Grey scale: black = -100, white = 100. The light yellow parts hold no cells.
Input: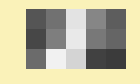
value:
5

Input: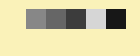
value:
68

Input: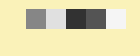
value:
-34

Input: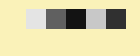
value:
57

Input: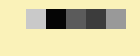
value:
-53

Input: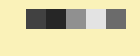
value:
78

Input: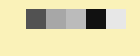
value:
-87

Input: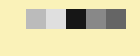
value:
7

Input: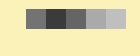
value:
33
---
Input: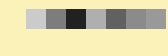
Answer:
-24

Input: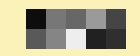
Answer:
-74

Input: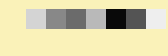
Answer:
-34

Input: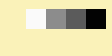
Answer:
-29

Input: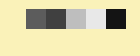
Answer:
-50

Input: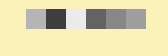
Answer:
-22
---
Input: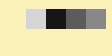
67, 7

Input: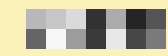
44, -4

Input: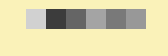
64, 19

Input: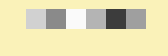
64, 25

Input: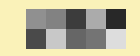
13, 73

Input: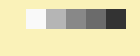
95, -60

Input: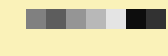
0, -61

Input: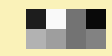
-77, 2

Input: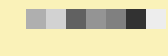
37, 86

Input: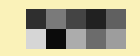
-63, 23
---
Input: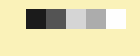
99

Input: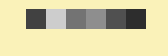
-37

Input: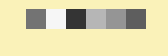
17

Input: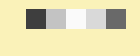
-18

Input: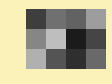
5

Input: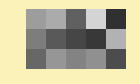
-62

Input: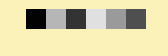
21

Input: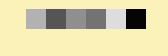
73
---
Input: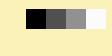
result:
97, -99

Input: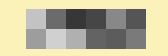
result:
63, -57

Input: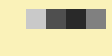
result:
58, -68

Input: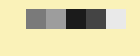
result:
83, -79

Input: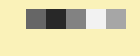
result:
90, -69

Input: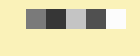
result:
98, -58

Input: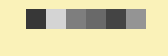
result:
66, -57

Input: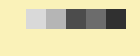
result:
70, -62

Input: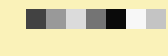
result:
94, -92
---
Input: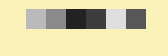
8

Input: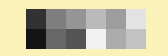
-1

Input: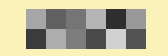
-25

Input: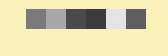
31

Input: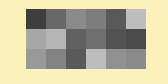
-19

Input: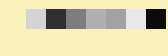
-63
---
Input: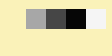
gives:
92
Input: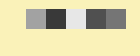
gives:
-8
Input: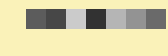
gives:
-17
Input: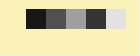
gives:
77
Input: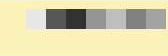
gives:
28
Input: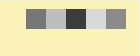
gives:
9
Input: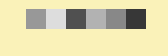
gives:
-57
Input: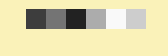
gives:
61
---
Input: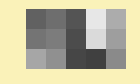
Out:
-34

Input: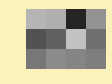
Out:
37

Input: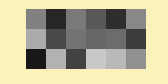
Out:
-31

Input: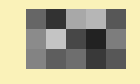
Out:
32

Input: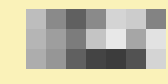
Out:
66

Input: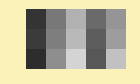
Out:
39
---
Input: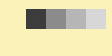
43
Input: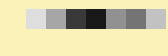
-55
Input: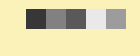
-30
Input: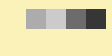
-15
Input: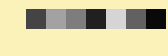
-2
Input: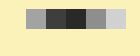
-68
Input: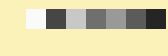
57
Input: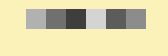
-51
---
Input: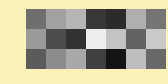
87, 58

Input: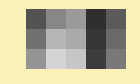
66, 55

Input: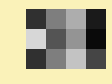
69, 53

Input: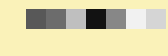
89, 67

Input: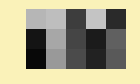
54, 49

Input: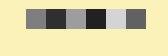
66, 23

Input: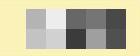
86, 64

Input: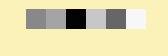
94, 56

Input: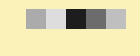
73, 50
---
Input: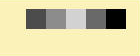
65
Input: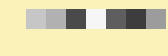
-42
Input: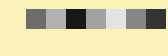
-82
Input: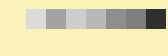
61
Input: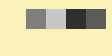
-63
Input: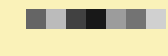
-49
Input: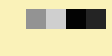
-98
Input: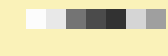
-9
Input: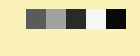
-67
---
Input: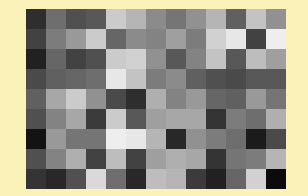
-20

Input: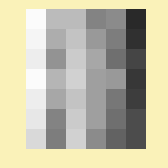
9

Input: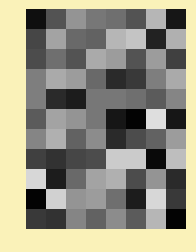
-29

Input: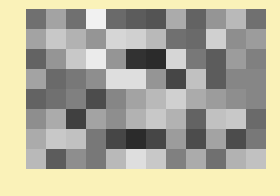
-12

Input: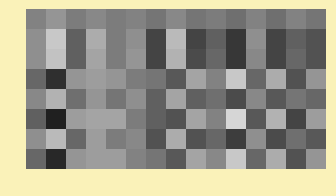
35
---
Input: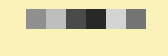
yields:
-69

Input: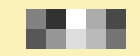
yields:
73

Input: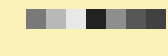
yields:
11

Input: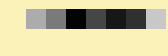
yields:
-82

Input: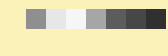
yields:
-28

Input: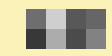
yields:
35
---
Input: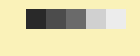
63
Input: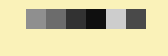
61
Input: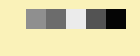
-35
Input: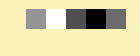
-98
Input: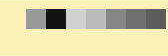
-12
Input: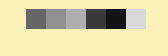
-85
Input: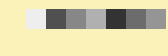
-15
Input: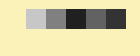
-23
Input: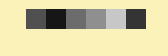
56
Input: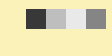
83
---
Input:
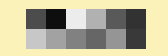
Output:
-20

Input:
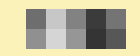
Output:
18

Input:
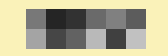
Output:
45

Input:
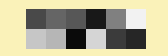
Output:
67

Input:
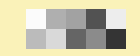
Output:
-21

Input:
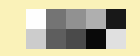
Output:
-42
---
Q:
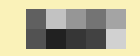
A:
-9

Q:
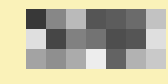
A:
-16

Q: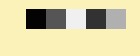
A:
-61

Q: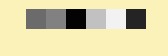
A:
90

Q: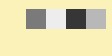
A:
-58

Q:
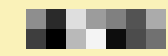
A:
-35

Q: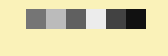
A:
-48

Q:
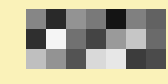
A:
0

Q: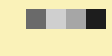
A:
30
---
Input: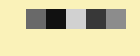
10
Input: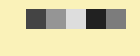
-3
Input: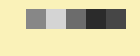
-45
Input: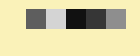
11
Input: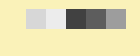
23
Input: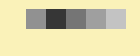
53
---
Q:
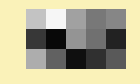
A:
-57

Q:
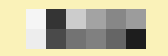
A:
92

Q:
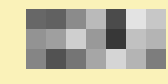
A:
15

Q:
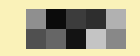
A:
12

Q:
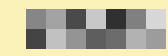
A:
5

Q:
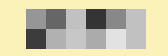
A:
18
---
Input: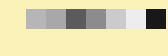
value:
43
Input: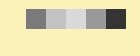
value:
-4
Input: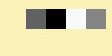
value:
-24
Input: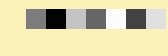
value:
-3
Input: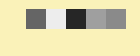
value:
-21
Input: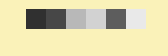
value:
-62
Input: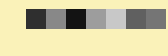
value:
-63
